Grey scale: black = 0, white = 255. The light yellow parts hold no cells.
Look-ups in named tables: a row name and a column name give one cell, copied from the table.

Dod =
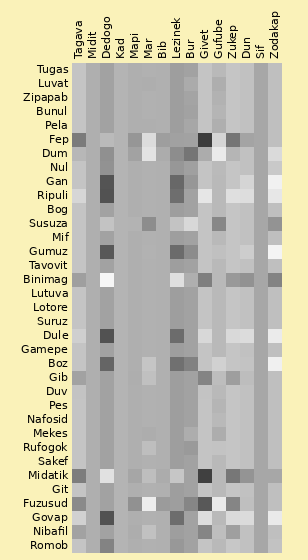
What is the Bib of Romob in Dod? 176
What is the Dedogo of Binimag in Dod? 246
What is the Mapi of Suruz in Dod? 175
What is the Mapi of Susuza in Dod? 179
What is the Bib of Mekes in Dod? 176
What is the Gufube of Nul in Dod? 186
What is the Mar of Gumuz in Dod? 178
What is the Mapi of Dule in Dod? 175
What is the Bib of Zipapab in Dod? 176
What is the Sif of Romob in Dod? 167
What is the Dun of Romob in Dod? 193
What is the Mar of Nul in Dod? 177
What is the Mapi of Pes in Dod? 175
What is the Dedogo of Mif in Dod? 162
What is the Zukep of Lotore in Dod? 197
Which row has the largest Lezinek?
Binimag

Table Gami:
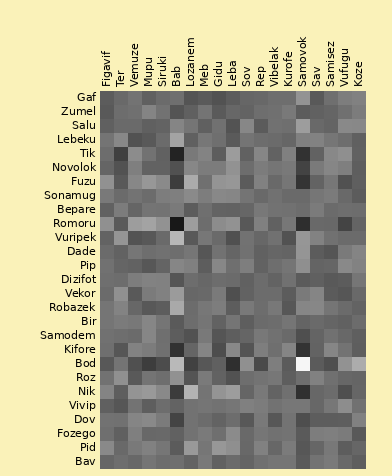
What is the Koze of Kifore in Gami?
94
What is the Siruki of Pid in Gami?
118
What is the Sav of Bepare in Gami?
123
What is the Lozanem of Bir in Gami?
109
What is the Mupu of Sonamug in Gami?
108
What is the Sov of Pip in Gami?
126
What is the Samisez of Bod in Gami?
79
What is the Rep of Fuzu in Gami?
129

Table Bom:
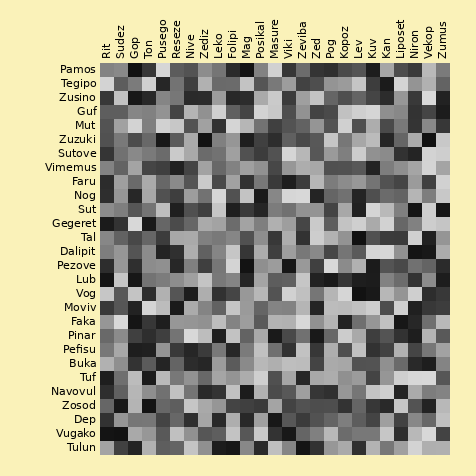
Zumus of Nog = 200
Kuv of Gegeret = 170
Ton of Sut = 116
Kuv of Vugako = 120
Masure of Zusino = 202
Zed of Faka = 145
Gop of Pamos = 17

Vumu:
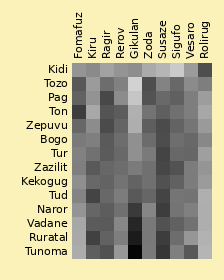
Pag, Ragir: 72
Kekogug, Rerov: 115
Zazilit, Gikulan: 123
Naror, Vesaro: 128
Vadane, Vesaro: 113
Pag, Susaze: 105
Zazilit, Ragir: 103
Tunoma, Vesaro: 88
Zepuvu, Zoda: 94
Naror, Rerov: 112
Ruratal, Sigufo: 109
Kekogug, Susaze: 81

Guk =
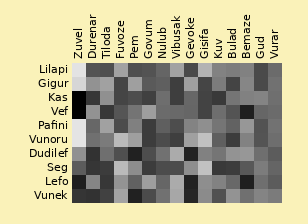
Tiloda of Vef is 55
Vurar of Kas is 111
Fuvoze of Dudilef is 79
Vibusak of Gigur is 62
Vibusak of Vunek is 167
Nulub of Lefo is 102
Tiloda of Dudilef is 111
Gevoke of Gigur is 160
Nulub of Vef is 107
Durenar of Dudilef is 50
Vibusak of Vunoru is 63
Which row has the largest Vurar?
Vunek

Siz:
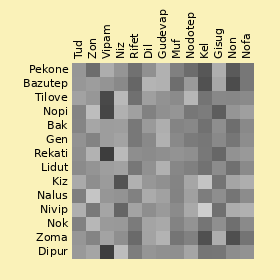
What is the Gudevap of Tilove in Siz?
146
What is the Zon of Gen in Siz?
131
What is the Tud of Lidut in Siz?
139
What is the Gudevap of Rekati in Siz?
143
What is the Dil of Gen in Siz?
137
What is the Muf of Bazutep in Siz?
110
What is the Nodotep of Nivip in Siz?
169
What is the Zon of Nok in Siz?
183
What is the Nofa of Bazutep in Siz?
119
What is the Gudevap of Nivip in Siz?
154
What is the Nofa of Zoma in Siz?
116
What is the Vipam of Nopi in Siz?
70
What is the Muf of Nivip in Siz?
139
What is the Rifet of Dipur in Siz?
125
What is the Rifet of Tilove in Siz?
112
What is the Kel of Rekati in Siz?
120
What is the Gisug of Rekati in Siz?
103
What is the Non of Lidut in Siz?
112

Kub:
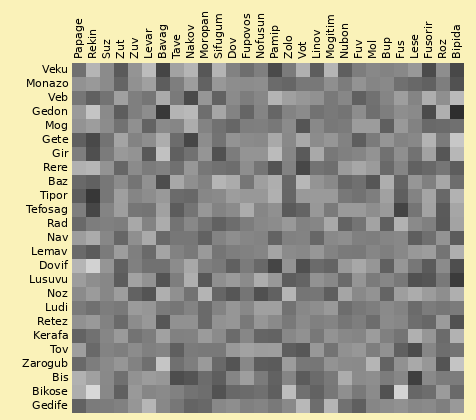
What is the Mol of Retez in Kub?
109
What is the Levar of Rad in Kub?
131
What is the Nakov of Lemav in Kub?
121
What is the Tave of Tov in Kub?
95
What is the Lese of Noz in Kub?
172
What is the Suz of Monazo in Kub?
139
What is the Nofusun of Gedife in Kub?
132
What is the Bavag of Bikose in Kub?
138
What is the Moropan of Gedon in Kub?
110
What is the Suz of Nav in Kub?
135
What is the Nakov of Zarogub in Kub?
126
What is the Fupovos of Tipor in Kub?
152
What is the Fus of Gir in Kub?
143
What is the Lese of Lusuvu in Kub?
81
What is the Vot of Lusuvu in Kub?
100

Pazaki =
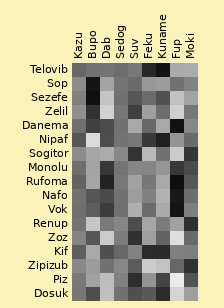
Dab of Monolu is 55
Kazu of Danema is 112
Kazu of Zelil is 144
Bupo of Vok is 94
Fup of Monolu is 56
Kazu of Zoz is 132
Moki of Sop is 130
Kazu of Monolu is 110
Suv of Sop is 107
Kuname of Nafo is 178

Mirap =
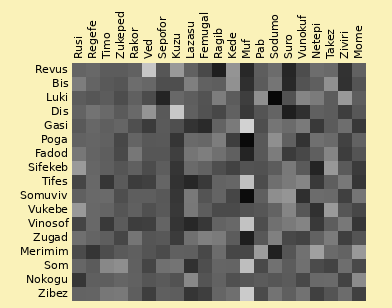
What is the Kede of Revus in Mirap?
148
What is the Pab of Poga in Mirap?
88
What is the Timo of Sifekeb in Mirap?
95
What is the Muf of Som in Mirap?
190
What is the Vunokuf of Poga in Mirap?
51
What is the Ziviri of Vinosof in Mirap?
120
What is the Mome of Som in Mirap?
73
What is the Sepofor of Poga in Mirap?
89
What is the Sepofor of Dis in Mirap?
89
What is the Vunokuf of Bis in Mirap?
83
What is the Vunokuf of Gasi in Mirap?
122
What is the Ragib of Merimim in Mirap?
108
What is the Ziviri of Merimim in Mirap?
99
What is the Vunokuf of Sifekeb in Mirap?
90
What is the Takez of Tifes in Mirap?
94
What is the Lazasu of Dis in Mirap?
96
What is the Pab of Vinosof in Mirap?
77
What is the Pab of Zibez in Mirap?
75
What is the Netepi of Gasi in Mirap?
57
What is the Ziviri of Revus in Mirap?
50

